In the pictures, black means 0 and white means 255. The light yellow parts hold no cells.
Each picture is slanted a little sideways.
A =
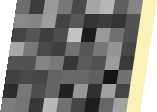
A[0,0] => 109
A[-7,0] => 136
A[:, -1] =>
[132, 82, 80, 71, 57, 113, 68, 161]
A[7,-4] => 70
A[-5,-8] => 120
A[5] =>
[64, 72, 70, 100, 104, 103, 95, 20, 113]
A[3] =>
[168, 120, 72, 63, 113, 86, 119, 148, 71]
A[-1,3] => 184
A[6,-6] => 100
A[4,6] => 81
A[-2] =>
[44, 119, 78, 100, 33, 150, 49, 161, 68]
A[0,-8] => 60
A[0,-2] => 95
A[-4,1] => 82
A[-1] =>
[124, 117, 55, 184, 112, 70, 31, 103, 161]
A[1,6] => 61
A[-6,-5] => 194

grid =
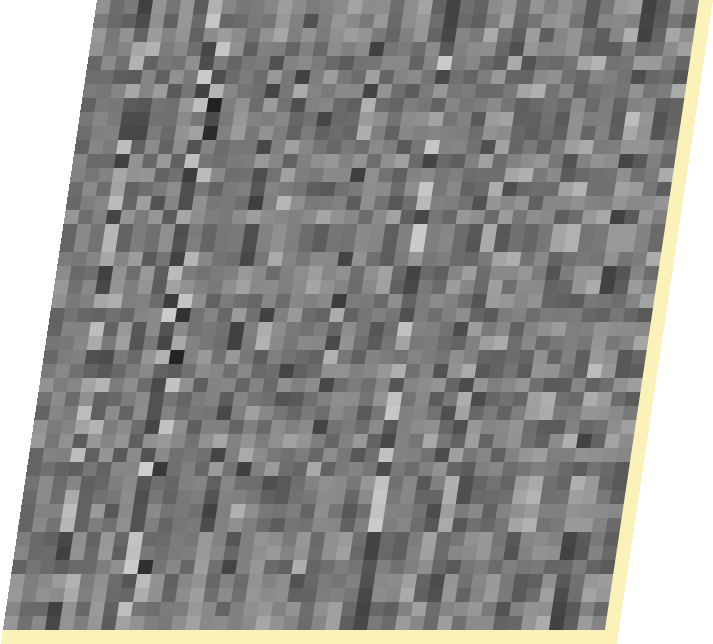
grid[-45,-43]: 145
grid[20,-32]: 121
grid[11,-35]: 190
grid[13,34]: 108
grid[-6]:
[134, 106, 107, 65, 146, 106, 153, 95, 190, 120, 112, 123, 126, 152, 136, 103, 128, 143, 153, 131, 147, 110, 144, 160, 105, 68, 105, 94, 130, 160, 108, 135, 139, 151, 122, 83, 130, 147, 144, 66, 88, 131, 106]
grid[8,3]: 76
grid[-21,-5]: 119
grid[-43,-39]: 156
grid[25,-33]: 130
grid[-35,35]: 158
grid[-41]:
[103, 139, 112, 178, 98, 120, 115, 143, 78, 124, 101, 119, 123, 81, 130, 139, 123, 105, 91, 115, 117, 138, 136, 99, 133, 202, 124, 135, 106, 93, 170, 83, 109, 105, 116, 164, 179, 114, 117, 156, 153, 128, 102]
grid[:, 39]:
[66, 69, 66, 104, 156, 79, 146, 130, 188, 169, 149, 69, 143, 162, 149, 66, 153, 153, 146, 66, 66, 117, 98, 146, 149, 153, 188, 98, 172, 149, 104, 66, 146, 92, 175, 159, 146, 153, 69, 66, 104, 88, 76, 69, 66]
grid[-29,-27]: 127
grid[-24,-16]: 139
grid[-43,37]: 135
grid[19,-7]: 125
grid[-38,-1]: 99
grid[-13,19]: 125
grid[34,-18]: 193
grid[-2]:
[134, 105, 105, 65, 146, 104, 153, 97, 190, 117, 110, 123, 125, 152, 136, 100, 128, 143, 151, 130, 147, 109, 144, 160, 106, 68, 105, 95, 130, 160, 108, 132, 139, 151, 122, 83, 130, 147, 143, 69, 88, 130, 104]
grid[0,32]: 127
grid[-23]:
[98, 115, 103, 99, 113, 103, 132, 138, 202, 50, 114, 132, 104, 155, 113, 66, 128, 153, 108, 100, 171, 99, 117, 129, 117, 81, 125, 111, 128, 142, 101, 90, 123, 131, 109, 123, 122, 124, 103, 98, 119, 103, 89]
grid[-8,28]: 109
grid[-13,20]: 103
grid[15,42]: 127
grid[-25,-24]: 146
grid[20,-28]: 139
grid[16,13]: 78
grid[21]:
[144, 122, 129, 167, 175, 127, 130, 108, 61, 197, 143, 98, 123, 111, 102, 134, 108, 135, 128, 137, 60, 124, 122, 105, 142, 98, 124, 139, 130, 111, 85, 156, 150, 135, 146, 101, 97, 92, 119, 117, 109, 131, 162]
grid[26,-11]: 99
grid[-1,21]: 108
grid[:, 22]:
[141, 141, 129, 123, 136, 132, 111, 100, 115, 98, 126, 144, 114, 139, 114, 138, 134, 133, 112, 143, 136, 122, 117, 119, 111, 97, 129, 124, 139, 126, 123, 130, 120, 122, 138, 138, 118, 134, 143, 144, 111, 124, 125, 144, 135]
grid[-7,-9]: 117
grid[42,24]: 118
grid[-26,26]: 106
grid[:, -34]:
[134, 103, 155, 197, 124, 78, 180, 33, 75, 43, 131, 117, 187, 120, 145, 141, 124, 127, 180, 124, 145, 197, 50, 138, 169, 36, 92, 194, 117, 131, 194, 152, 138, 57, 110, 120, 138, 127, 106, 120, 47, 187, 173, 117, 145]

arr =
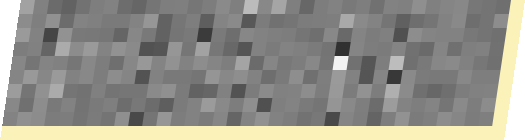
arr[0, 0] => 162
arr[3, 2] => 101
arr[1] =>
[140, 127, 145, 108, 131, 128, 122, 122, 131, 150, 98, 118, 126, 94, 132, 138, 88, 124, 113, 117, 124, 125, 126, 169, 138, 131, 117, 96, 110, 117, 130, 137, 110, 116, 141]
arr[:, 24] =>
[126, 138, 132, 133, 113, 130, 124, 137, 133]
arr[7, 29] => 126
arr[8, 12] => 125
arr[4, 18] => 134
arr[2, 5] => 120
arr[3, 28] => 113
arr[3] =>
[125, 129, 101, 171, 140, 154, 131, 146, 138, 82, 85, 150, 118, 162, 119, 104, 85, 130, 123, 131, 128, 123, 116, 49, 133, 125, 123, 132, 113, 106, 133, 112, 127, 129, 113]
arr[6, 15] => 129
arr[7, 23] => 149
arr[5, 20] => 142
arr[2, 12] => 121
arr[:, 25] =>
[113, 131, 124, 125, 86, 85, 146, 126, 125]
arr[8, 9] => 73
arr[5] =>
[133, 153, 135, 154, 130, 136, 125, 141, 133, 83, 130, 121, 121, 117, 149, 136, 142, 130, 110, 122, 142, 112, 126, 154, 130, 85, 133, 56, 138, 123, 121, 121, 136, 126, 126]
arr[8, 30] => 127
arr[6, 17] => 124
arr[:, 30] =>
[133, 130, 130, 133, 135, 121, 103, 132, 127]
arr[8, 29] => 123
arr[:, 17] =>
[136, 124, 130, 130, 107, 130, 124, 143, 131]
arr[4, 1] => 117
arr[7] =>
[136, 112, 141, 121, 130, 115, 122, 127, 109, 120, 108, 94, 123, 130, 155, 137, 125, 143, 80, 127, 131, 122, 117, 149, 137, 126, 108, 156, 131, 126, 132, 117, 138, 125, 140]
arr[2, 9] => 121
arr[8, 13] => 130
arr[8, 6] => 123
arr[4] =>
[135, 117, 132, 129, 118, 136, 125, 111, 135, 152, 132, 146, 130, 141, 133, 126, 164, 107, 134, 120, 125, 136, 117, 243, 113, 86, 126, 189, 112, 121, 135, 138, 129, 119, 112]

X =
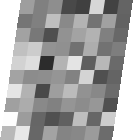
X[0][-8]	158
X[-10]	[158, 128, 142, 73, 64, 215, 66, 100]
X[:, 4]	[64, 179, 163, 113, 228, 130, 187, 149, 96, 132]
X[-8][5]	178
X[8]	[253, 156, 102, 80, 96, 190, 102, 205]
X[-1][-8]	184
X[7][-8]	160
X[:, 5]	[215, 115, 178, 173, 94, 212, 146, 140, 190, 136]
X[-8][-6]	79
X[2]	[162, 120, 79, 146, 163, 178, 128, 104]
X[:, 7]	[100, 98, 104, 126, 106, 100, 107, 80, 205, 108]
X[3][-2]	114
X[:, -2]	[66, 161, 128, 114, 184, 80, 136, 151, 102, 155]
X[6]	[229, 178, 73, 158, 187, 146, 136, 107]
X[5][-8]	163
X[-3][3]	129
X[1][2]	191
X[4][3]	179
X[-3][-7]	172

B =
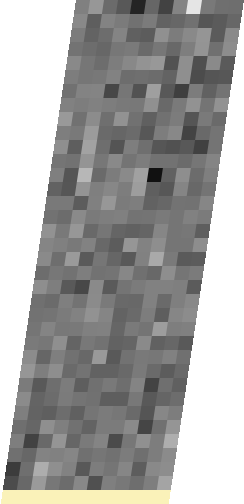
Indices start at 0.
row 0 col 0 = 128
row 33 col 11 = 141
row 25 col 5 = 153
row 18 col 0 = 138
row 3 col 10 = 112
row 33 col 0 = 60
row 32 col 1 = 103
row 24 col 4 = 120
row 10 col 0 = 143
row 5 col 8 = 143
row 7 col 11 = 146
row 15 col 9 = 117
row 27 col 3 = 124
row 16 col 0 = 146
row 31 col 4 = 102
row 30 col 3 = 127
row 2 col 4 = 96
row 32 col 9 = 111
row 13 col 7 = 95
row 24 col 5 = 114
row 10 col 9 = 88
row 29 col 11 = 125
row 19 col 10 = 117
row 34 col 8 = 120
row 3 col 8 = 126
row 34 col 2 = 154
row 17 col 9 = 117
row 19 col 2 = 114
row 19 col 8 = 104
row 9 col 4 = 102
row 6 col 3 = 71
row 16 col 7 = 101
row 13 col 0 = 98
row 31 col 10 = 125
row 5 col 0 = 125
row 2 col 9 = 149
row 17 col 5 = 92
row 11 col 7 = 114

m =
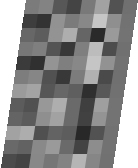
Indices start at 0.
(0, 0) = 123
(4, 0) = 59
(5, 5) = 177
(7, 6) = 159
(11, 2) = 136
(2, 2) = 147
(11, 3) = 118
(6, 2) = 86
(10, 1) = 98
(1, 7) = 114
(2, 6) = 154
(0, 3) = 68
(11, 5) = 181
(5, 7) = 112
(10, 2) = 137
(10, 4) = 106
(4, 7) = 114
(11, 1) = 67
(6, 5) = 47
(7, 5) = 63
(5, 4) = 124
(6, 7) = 113
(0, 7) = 112
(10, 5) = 67
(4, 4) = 136
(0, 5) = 162

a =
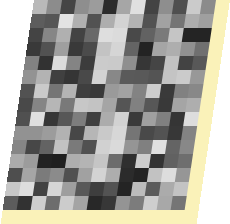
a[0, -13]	185
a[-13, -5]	98
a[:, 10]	[79, 117, 197, 174, 194, 196, 58, 57, 128, 83, 224, 51, 194, 91, 206]
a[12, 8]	43
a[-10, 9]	84
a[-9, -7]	154
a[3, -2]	145
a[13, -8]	88
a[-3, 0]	78
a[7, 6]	165
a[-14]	[93, 86, 227, 176, 82, 174, 211, 179, 82, 162, 117, 173, 159]
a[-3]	[78, 166, 123, 139, 80, 161, 211, 173, 43, 35, 194, 221, 150]
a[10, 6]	209
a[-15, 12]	139
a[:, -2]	[203, 173, 36, 145, 67, 203, 129, 165, 53, 55, 100, 97, 221, 171, 168]
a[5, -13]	147
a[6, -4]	206
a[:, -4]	[142, 162, 122, 165, 69, 84, 206, 87, 160, 73, 128, 205, 35, 188, 124]
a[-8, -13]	73
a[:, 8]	[67, 82, 98, 35, 54, 89, 131, 129, 58, 117, 149, 47, 43, 36, 148]
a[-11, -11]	220
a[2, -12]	134
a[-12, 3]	57
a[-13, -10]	67
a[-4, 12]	110
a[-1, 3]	109
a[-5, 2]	99
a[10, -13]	134
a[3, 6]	213
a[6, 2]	117
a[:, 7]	[224, 179, 73, 100, 143, 90, 162, 85, 210, 215, 218, 108, 173, 83, 55]
